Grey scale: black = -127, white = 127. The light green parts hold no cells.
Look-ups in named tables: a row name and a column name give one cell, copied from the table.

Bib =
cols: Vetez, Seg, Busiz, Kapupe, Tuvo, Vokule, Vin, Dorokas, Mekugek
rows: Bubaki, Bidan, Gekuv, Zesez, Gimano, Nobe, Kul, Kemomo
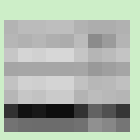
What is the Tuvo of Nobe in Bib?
75
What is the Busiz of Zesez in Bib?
38
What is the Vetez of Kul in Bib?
-78
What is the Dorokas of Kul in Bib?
-47
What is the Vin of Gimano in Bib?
55
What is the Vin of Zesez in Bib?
25
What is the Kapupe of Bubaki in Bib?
62
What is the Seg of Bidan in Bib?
49
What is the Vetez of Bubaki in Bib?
51
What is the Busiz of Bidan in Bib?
54
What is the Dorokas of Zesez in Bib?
31
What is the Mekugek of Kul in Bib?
-74

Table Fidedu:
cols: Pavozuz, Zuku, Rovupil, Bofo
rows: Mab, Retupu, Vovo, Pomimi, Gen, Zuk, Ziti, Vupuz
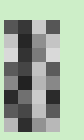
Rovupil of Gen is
53
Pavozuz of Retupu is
68
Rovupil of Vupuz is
18
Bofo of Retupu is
68
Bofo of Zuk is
-84
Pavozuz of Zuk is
-84
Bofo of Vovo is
89
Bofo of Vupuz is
56

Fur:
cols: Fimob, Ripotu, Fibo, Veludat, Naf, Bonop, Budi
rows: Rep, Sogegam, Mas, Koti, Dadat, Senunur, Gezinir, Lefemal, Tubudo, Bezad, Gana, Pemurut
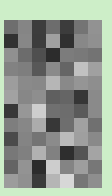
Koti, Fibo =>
-39
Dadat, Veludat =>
54
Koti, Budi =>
32
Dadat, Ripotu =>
10
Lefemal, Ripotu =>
7
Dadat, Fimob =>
29
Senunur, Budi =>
10
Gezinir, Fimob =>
-72
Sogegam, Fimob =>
-77
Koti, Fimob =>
2
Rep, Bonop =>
-11
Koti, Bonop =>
65
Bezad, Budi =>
36
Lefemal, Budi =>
-15

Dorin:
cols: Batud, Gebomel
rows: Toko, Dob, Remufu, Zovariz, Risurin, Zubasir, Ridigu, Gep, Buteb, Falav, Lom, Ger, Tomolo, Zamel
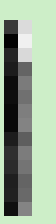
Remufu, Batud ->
-91
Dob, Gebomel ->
112
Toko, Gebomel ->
91
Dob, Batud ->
-125
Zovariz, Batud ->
-99
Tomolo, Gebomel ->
-22
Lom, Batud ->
-84
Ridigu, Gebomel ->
-1
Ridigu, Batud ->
-118
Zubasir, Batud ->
-113
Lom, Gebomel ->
-11
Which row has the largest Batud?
Toko

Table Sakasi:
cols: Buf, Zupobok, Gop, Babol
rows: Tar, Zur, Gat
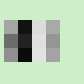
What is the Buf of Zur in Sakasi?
-18
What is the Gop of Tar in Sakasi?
91
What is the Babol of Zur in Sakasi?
21
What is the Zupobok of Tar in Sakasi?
-109
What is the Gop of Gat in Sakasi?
98
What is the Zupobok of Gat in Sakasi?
-116
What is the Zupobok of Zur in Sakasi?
-93
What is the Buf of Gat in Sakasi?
15

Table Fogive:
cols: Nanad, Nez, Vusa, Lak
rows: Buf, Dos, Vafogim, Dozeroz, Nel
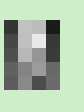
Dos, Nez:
63
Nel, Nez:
9
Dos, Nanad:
-56
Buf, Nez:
65
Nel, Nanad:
-35
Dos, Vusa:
104

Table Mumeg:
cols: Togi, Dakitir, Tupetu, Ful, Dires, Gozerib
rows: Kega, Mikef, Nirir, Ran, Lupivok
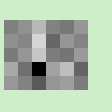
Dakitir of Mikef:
6
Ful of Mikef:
-24
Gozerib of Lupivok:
-3
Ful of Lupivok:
21
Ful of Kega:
2
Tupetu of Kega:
56
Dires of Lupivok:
29
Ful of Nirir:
-2
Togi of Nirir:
-4
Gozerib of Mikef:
3
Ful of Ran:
34
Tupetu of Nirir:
70
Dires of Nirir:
-10
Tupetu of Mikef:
85
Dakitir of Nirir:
22
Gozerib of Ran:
-27

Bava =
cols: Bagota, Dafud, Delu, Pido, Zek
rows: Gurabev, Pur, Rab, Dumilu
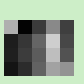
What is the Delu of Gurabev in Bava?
-68
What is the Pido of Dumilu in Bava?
34
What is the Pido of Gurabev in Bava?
9
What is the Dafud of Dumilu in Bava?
-83
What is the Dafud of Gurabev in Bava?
-124
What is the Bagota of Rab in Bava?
-96
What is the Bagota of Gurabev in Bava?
47
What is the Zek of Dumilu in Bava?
19
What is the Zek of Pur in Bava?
-56
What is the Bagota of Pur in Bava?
-98
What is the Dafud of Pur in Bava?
-73
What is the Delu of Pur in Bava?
-26
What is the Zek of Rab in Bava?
-45
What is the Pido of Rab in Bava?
62
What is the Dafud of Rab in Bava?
-67
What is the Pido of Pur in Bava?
78
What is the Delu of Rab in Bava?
-35

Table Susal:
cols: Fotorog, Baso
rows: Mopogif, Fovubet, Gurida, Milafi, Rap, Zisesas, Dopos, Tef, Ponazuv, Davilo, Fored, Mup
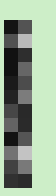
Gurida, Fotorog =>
-110
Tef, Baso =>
-85
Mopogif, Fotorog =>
-107
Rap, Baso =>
-51
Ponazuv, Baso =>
-42
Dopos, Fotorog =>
-56
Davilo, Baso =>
67
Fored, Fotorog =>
-61
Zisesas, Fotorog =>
-92
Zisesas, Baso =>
-3
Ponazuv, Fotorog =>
-108
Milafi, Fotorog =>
-110

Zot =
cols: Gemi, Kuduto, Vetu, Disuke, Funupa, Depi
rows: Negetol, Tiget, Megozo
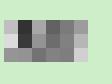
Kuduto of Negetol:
-77
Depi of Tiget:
54
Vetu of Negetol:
39
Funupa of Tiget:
1
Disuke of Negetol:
-29
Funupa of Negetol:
-4
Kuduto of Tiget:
-69
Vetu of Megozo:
-12
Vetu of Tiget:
20
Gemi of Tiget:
92
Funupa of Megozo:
-1
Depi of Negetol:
28
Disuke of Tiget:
-18
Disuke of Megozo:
2
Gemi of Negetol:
63
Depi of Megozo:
80
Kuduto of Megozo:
19
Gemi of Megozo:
21

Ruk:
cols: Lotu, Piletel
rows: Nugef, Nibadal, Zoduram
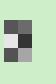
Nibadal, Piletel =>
-75
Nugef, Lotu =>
-41
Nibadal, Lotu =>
102
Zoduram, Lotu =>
-44
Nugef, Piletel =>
-20
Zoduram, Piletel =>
38

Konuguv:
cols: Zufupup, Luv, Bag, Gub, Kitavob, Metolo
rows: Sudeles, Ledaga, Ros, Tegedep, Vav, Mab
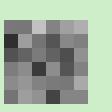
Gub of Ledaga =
-42
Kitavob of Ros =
-49
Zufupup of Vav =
11
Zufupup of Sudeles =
-7
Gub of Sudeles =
3
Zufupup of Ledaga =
-80
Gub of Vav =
-5
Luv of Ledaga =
30
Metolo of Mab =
5

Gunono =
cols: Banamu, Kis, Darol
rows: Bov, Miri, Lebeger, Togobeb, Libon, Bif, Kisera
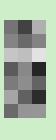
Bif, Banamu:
37
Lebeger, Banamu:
69
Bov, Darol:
48
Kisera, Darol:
22
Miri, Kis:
-21
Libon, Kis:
13
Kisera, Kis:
21
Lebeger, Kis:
62
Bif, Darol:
-83
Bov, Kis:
-61
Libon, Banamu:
-4

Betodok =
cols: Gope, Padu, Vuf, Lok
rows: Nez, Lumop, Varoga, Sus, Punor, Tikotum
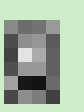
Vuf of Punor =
-108
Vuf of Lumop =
22
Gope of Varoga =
-61
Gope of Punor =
33
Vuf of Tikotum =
-2
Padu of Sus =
24
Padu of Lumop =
14
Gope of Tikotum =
-54
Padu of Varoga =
99
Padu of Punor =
-104
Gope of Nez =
9
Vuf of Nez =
-12
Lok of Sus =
-31
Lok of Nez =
25
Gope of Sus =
-48
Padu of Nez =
-19

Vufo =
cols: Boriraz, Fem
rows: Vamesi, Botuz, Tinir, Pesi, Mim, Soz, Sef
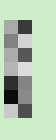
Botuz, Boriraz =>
1
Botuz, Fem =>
83
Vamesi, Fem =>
-69
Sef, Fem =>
-49
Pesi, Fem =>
92
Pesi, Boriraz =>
52
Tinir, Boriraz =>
43
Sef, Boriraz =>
73
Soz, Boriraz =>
-116
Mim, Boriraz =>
-81
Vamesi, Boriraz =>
41
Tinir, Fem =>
-40
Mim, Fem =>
4
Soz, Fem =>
10
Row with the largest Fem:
Pesi

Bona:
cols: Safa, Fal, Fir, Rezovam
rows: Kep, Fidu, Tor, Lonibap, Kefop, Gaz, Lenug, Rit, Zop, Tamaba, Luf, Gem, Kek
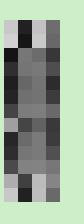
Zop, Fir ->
-5
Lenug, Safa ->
-59
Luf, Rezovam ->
-8
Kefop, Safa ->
-96
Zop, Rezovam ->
-67
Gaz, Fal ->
-15
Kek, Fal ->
-94
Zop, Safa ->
-88
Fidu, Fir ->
73
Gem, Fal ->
-63
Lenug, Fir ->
-1
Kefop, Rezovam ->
-83
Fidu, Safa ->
81
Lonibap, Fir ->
-6
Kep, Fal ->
-94
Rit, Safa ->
31

